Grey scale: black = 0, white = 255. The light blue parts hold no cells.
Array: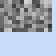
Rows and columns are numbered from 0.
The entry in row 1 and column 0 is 78
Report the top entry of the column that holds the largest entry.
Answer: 211
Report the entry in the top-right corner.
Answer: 186
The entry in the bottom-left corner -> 78
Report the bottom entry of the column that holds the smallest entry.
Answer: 91
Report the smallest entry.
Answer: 52
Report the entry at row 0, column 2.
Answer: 174
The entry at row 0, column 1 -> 136
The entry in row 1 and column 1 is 148
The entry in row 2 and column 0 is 161
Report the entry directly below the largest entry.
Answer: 174
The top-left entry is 121
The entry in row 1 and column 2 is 148

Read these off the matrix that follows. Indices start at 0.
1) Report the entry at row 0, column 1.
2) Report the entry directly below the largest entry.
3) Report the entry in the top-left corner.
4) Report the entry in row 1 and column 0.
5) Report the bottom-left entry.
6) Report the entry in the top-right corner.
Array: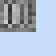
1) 89
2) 73
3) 130
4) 116
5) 130
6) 116

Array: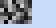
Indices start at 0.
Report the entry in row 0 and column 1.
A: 118
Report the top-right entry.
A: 37
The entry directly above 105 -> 91
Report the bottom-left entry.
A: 172
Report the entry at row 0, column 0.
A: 75
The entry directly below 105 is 91
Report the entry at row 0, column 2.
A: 203
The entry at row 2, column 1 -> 10

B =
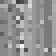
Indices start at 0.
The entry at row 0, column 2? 152
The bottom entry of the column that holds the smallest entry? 122
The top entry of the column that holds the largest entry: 79
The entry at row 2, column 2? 95
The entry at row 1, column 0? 176
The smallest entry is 64
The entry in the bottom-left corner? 137
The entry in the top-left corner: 109
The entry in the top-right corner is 164
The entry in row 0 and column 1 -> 137
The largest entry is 245
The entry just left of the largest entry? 191
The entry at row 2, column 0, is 137
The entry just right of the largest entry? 164
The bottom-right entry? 164
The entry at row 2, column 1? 152

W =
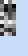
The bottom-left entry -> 43
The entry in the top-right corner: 222
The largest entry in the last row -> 208
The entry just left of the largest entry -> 84
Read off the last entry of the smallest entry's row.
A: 1
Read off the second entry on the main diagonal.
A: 29
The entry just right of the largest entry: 127
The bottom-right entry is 56
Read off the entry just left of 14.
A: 114
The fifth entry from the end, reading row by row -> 99
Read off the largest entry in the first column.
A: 236

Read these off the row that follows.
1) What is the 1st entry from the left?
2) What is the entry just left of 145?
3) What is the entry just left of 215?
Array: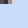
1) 81
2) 53
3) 145

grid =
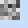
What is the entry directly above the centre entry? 51
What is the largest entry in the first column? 225
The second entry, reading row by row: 166
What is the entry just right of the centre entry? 135
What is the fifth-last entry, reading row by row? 182
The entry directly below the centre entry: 151
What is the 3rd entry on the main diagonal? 197

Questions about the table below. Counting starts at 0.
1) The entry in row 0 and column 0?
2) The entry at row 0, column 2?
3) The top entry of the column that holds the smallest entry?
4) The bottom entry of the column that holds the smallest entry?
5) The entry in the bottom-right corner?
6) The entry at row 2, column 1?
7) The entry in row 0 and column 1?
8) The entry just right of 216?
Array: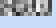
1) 121
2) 216
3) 121
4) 36
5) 137
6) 189
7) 150
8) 94
